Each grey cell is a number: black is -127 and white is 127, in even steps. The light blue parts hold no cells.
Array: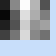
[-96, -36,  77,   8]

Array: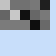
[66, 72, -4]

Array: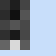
[ -75, -111,  -55]

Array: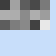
[-66,  45,   9]

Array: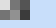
[95, 17]

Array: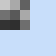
[ 72, -38, -17]
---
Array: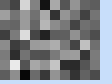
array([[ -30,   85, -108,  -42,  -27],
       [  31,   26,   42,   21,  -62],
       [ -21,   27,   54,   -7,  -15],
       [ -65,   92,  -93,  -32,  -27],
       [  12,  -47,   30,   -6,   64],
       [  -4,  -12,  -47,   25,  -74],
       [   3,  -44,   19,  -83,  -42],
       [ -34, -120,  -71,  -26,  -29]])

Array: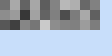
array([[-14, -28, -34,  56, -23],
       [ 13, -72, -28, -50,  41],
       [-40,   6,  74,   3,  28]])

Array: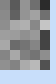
array([[  4,  20, -84],
       [ 10,  20, -15],
       [ 14,  48,  69],
       [ 30,  16, -62],
       [ 40, -11, -59],
       [  5,   0,  14],
       [ 16,  43, -46]])

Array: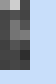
array([[ 22, -56],
       [-57, -59],
       [-56, -45],
       [-54,  -4],
       [-63, -59],
       [-59, -81],
       [-63, -63]])

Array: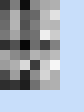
array([[ -75, -114,   41],
       [ -28,  -37,   61],
       [ -20,  -47,   56],
       [  -7,  -27,  110],
       [ -81, -120,  -64],
       [  39,  -10,   36],
       [  28,   89,   77],
       [ -53,  -89,   84],
       [ -82,  -97,   45]])

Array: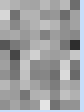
array([[ 63,  38,  56,  57],
       [ 87,  51,  17, -19],
       [ 50,  35,  65,  15],
       [ 36,  25,   1,  16],
       [-41,  12,  56, -11],
       [ 24,  51,  36,  35],
       [ 32,  71,  14,  79],
       [ 17,  65,   6,  90],
       [ 55,  56,  16,  45],
       [ 32,  -9,  52,  64],
       [ 16,  16, 100,  18]])
